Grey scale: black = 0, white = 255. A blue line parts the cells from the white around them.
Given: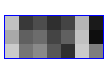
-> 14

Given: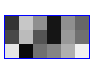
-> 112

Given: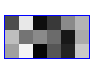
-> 170

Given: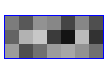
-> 50

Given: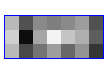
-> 93

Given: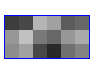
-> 171

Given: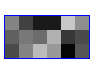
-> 75

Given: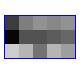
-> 103

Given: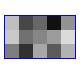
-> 219
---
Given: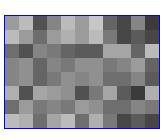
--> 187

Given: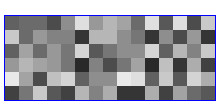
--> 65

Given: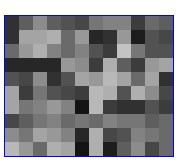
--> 184

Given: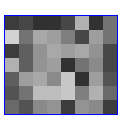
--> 105

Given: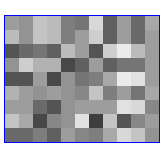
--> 106

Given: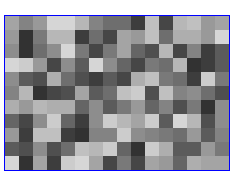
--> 214
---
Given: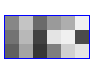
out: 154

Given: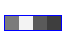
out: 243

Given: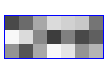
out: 209

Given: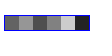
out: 129

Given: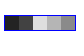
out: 222

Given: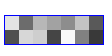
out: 141

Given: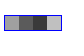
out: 91
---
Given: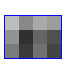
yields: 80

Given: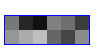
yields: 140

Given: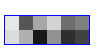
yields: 65

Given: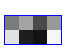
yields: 246

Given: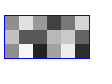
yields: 100

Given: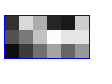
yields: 229
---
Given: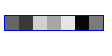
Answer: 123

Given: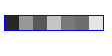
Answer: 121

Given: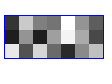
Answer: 138

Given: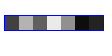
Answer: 95

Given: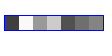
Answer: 132

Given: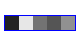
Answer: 115
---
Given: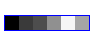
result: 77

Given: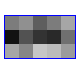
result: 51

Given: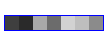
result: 108

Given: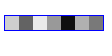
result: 121

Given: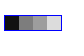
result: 157

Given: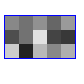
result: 68

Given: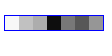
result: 120

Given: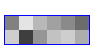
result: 129

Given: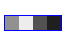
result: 145
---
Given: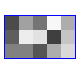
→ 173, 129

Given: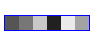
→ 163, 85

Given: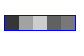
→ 120, 54

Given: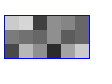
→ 103, 73

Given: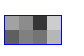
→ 205, 95

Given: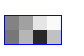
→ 250, 119

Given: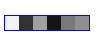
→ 143, 243
